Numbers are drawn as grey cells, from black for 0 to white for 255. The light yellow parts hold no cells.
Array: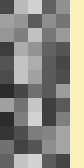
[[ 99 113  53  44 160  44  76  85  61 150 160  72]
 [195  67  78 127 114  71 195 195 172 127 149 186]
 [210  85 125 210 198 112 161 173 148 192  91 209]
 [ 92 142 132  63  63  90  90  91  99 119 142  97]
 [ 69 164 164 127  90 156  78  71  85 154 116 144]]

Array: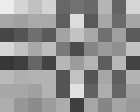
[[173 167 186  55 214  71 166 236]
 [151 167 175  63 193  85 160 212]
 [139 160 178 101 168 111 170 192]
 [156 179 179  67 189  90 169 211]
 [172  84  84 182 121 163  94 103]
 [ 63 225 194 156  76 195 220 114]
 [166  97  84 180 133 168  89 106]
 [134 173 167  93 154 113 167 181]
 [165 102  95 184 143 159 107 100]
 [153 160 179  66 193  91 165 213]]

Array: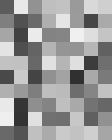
[[105 239 233 176  73 194 227 166 127  92]
 [ 83  51  53 153 202 193  79  65  81 233]
 [192 225 143 126  68 104 100 235 106 146]
 [171 113 132 190 145 225 180 131 175 191]
 [202 111 191 187 163 181 149 133 229 194]
 [194 199 169 109  48 223 147 240 155 154]
 [207  96 115 133 169  60 182 222  70 217]
 [166 145 103 194 122 111  97 196 170 207]]

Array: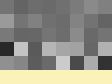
[[144  40 121 154 116]
 [134 195 102 116 100]
 [ 92  90 103 129 109]
 [106 182 117 112 106]
 [203 166 109 108 112]
 [ 74 162 139 131 123]
 [171 103 105 115 138]
 [ 50 177 116 100 128]]

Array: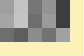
[[110 165 159]
 [ 94 196 194]
 [140 110 118]
 [114 155 148]
 [161  61  62]]

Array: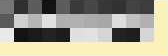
[[233  89 118]
 [ 19 208  47]
 [ 26 182  92]
 [ 35 224  19]
 [ 28 176  92]
 [223 177  58]
 [225 171  71]
 [213 167  55]
 [ 35 220  50]
 [ 30 192  67]
 [213 177  61]]
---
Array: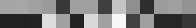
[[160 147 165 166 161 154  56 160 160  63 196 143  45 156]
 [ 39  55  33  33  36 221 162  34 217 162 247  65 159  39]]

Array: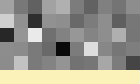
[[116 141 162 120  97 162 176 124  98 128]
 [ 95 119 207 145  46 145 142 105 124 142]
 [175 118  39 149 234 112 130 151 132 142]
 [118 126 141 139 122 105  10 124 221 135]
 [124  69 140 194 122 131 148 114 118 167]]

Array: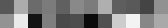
[[ 68 145  87 172 107 123  96 137 124 175  94  89]
 [135 169 147 234  19 127  73  77  11  80 204 243]]

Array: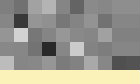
[[142 142 127 113 162 180 133 100 138 135]
 [134 134 134  57 149 144 119 132 147 114]
 [129 129 149 210 119 133 151 137 134 161]
 [134 134 136 135 115  41 135 203 131 125]
 [ 80  83 188 134 136 150 123 130 169 135]]

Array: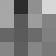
[[144 215 166  44]
 [157 131 167  90]
 [107 128 102  91]
 [134 121 134  95]]

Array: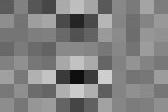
[[164 125  91 129  86  71 170 190 165  89 136 122]
 [132 152 142 116 158 166  74  37  74 182 133 111]
 [150 145 117 117 126 128 105  82  99 154 139 109]
 [156 134 105 123 107  99 137 137 133 119 135 116]
 [131 120 129 144 119 114 168 194 170 101 130 147]
 [119 156 160 121 177 195  58  15  59 206 133 116]
 [138 118 120 143 108 101 175 203 175  94 132 144]
 [127 143 141 119 150 156 100  69  97 162 134 124]]

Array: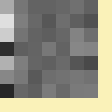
[[112  97 170 118  99  99 103]
 [ 95  81 223 126 104  87 110]
 [131 110 205 116  99  94 103]
 [135 132  46  95 100 120  99]
 [ 85  73 177 126 101  96 106]
 [119 114 135 121  89 110 114]
 [122 123  39 103  95 123 105]]
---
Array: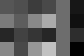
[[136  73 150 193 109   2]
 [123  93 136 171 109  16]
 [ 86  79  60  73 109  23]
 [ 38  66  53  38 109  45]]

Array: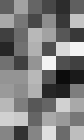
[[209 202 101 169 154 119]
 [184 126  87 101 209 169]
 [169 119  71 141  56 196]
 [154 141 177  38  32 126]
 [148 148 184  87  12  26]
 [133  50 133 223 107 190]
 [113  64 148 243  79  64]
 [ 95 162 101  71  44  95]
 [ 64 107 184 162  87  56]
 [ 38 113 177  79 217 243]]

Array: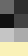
[[197 171]
 [105  46]
 [ 17  67]]

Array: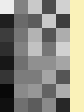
[[237 130 201  77 209]
 [ 61 118 179  85 173]
 [ 53 124 124 165  85]
 [ 46 130 194 118 209]
 [ 31 106  92 201  61]
 [ 23 112 144 144 165]
 [ 16 112  92 138  39]
 [  8 138 151  99 173]]

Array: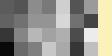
[[ 98 113 148 148 215 113  68]
 [ 92  84 140 121 207  84 154]
 [ 54 133 183 162 175  76 236]
 [  9 106 127 199 169  54 191]]

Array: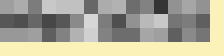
[[159 172 124 200 193 193 103 172 178 109 130  52 146 166 146]
 [152 152 159  95 130 178 208 130 109 109 166 159  95 138 117]
 [ 87  79 103  71  87 138 214 124  79 146 185 200 117 124  95]]

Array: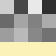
[[206  72 233  47]
 [157 185 136 114]
 [106 165 129 172]]
